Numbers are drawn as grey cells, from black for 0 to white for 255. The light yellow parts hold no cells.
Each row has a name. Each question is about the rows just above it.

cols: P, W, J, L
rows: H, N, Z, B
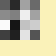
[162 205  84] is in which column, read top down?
L
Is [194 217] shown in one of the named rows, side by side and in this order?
no
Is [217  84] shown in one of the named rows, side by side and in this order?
no
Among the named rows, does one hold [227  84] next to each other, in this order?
yes
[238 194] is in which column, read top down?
J
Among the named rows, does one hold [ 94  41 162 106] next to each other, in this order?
yes

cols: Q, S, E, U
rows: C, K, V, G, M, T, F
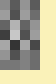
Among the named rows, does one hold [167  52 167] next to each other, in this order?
yes
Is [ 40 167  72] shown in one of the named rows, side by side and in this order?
no

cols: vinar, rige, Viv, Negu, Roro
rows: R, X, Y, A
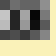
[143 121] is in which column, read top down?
Roro
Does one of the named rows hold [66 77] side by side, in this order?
yes
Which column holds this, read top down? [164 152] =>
Viv
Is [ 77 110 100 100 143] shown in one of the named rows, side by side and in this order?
yes
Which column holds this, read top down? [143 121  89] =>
Roro
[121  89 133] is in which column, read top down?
Roro

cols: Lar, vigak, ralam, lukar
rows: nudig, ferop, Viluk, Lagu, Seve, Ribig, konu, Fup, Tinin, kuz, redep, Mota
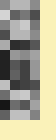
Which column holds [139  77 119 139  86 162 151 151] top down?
lukar
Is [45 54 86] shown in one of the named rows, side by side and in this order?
yes
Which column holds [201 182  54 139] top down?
ralam
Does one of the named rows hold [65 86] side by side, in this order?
no
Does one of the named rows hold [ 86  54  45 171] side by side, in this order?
no
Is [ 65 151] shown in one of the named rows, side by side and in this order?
yes
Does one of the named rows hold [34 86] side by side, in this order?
yes

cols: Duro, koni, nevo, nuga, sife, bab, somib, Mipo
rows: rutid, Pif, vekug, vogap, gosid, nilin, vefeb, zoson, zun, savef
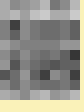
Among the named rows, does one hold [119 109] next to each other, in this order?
yes
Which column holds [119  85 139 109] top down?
bab
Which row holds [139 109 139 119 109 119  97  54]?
nilin
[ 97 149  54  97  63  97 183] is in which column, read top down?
Mipo
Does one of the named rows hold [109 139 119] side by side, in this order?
yes
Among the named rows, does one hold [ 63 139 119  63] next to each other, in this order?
yes

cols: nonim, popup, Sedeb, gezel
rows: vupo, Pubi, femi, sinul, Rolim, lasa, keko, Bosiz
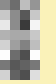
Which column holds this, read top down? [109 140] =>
popup
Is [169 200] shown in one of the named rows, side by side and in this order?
yes
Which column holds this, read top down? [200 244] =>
gezel
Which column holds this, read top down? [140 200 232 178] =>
nonim
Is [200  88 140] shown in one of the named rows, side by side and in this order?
no

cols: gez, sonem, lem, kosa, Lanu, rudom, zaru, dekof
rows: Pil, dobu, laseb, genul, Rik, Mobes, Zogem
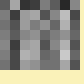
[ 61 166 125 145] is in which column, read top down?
kosa
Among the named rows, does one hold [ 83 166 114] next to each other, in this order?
no
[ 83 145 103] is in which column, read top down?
Lanu
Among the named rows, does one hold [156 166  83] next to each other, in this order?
yes
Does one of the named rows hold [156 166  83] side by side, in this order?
yes
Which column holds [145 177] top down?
zaru

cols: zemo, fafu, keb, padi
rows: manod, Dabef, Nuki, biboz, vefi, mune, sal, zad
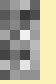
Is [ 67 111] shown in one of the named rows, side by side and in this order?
yes
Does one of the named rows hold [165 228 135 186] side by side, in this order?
no
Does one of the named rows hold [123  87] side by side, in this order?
no
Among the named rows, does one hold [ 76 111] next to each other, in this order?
no
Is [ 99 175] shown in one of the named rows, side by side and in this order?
no
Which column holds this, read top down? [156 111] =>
fafu

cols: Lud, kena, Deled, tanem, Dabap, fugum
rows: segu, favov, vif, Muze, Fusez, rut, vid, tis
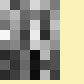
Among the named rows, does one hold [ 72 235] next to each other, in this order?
no
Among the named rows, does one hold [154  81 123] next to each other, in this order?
no
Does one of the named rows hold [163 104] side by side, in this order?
no
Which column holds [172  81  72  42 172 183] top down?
Dabap

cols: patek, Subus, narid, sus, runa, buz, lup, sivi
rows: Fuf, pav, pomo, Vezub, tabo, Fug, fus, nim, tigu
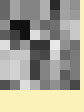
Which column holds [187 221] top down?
narid
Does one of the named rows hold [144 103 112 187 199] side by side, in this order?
yes
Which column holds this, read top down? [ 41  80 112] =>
buz
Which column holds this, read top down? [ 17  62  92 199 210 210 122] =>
Subus

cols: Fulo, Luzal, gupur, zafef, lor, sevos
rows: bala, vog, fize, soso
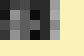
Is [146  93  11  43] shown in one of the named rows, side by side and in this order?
yes
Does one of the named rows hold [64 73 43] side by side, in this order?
yes
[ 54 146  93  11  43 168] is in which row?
soso
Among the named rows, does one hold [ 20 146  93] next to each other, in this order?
yes
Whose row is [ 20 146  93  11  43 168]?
vog
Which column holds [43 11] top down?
zafef
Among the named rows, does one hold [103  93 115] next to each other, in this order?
no

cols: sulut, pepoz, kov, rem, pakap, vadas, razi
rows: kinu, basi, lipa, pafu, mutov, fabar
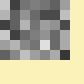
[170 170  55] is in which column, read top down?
razi
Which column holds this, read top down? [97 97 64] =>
pepoz

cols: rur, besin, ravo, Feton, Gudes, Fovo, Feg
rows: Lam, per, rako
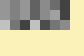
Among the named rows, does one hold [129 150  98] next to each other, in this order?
yes
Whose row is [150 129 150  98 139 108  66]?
Lam
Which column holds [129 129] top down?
besin
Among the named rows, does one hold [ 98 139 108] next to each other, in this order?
yes
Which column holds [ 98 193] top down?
Feton

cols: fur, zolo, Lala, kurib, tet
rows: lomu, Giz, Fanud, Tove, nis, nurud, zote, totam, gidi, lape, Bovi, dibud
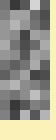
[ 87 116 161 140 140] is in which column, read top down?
Lala
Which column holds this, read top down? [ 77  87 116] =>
Lala
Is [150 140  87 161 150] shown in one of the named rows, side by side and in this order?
yes
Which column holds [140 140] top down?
Lala
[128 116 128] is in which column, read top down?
fur
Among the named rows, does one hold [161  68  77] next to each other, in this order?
yes
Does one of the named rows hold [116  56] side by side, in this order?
yes

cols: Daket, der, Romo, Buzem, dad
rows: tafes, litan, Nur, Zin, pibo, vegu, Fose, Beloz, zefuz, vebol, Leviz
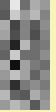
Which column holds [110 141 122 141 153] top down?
dad
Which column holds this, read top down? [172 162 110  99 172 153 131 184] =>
Daket

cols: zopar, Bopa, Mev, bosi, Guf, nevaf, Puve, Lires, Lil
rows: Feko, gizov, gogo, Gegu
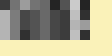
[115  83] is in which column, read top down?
bosi
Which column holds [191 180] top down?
Lires
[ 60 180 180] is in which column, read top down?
zopar
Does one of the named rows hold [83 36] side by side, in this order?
no

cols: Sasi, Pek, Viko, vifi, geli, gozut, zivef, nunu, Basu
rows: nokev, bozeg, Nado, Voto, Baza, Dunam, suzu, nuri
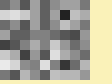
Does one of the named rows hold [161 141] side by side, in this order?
no
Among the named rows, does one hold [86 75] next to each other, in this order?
yes
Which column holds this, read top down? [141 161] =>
gozut
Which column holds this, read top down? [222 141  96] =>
Pek
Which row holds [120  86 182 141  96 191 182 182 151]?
nuri
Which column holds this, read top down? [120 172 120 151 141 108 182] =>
Basu

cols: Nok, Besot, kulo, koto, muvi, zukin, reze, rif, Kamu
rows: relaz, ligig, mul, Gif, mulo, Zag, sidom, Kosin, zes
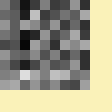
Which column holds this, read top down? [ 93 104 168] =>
rif
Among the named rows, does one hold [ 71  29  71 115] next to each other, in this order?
no
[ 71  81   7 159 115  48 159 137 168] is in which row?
mulo

